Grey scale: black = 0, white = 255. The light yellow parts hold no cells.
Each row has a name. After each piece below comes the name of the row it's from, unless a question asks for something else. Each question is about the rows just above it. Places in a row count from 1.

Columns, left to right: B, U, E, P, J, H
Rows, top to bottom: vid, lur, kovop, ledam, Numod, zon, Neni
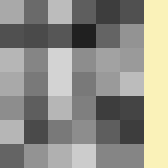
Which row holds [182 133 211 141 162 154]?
kovop
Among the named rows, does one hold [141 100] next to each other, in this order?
no
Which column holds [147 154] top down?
H
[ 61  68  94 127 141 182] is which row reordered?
Numod
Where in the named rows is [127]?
Numod, 4
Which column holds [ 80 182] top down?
B
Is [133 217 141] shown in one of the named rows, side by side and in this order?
no

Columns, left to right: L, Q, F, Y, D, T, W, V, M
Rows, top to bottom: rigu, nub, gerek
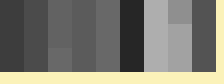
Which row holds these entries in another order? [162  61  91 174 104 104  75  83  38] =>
gerek
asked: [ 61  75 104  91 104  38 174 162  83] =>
gerek

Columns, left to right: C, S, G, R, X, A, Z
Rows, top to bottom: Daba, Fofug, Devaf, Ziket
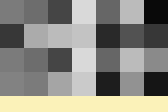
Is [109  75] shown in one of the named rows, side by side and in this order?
no
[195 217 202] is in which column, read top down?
R
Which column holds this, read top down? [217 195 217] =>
R
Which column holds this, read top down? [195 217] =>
R

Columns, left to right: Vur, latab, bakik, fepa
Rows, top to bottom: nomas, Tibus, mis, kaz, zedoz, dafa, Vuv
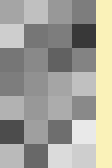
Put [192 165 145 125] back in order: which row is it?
kaz
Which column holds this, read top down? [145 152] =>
latab

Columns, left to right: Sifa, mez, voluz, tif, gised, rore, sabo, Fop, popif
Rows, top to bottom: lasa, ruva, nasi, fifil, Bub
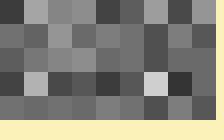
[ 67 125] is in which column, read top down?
gised
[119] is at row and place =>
nasi, 2
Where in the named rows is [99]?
ruva, 2
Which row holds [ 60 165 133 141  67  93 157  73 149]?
lasa

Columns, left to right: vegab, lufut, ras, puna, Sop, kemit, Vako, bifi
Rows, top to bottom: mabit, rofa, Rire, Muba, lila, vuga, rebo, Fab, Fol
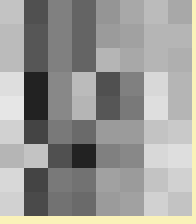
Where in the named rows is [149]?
mabit, 5
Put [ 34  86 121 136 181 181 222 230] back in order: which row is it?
lila
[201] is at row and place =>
vuga, 8
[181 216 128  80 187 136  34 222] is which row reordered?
Muba
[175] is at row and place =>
Rire, 8

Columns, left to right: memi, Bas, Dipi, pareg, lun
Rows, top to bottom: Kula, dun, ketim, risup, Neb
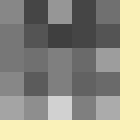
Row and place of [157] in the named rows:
ketim, 5
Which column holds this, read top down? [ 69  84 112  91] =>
Bas
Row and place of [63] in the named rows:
dun, 3
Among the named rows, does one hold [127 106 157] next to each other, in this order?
yes

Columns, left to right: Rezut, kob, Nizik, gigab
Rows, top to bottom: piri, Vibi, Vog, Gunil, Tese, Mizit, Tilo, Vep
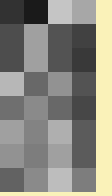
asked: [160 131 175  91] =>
Mizit
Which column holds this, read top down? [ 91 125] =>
gigab
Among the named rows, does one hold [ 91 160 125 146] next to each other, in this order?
no
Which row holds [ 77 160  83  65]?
Vibi
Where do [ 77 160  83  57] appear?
Vog
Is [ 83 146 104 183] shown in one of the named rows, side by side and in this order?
no

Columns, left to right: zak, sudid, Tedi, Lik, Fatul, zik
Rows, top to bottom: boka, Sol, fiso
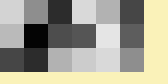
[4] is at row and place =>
Sol, 2
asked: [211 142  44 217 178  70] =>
boka
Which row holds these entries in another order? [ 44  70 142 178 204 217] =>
fiso
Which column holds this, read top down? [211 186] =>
zak
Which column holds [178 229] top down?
Fatul
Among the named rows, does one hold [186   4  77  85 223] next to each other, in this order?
no

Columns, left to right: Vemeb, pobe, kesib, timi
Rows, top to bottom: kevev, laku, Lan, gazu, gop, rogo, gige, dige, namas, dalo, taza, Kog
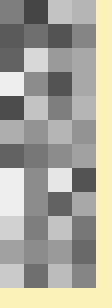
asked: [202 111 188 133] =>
Kog
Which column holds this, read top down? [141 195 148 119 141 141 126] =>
pobe
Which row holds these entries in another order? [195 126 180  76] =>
gop
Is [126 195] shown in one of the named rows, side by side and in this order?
yes
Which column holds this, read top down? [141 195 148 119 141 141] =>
pobe
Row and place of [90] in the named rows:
laku, 1

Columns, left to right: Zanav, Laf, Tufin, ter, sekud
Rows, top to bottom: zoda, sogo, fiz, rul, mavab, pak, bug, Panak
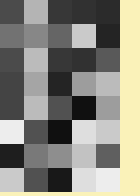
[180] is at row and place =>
zoda, 2
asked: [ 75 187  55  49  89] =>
fiz
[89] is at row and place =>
fiz, 5
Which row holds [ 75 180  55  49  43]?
zoda
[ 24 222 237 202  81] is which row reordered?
Panak

